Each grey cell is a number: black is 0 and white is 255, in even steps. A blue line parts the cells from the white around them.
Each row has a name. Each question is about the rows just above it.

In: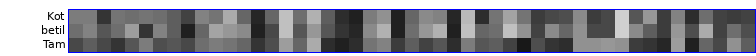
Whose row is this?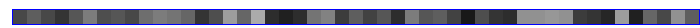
Tam
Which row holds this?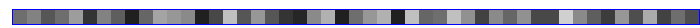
betil
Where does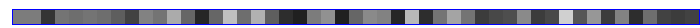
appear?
Kot

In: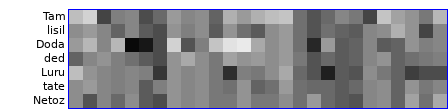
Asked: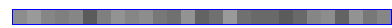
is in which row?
tate
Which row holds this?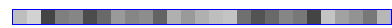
Tam
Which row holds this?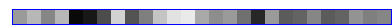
Doda

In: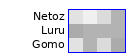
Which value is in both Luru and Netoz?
[179]
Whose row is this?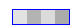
Gomo
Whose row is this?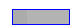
Luru
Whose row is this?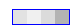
Netoz

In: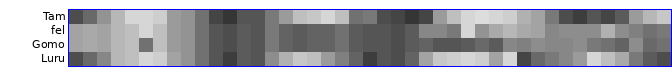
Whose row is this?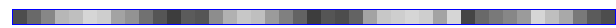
Luru
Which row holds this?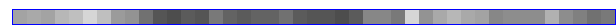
fel
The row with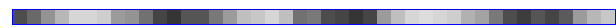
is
Tam

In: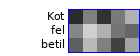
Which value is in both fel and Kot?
[177]
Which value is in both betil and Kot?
[128]

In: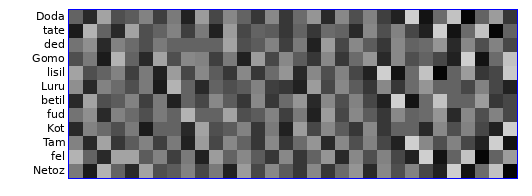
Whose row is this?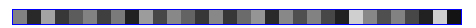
Tam
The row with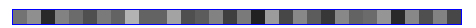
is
fud
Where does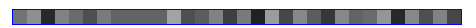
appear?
ded
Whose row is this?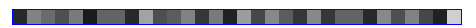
Kot
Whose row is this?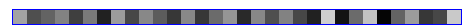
lisil
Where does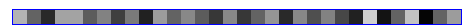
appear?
fel

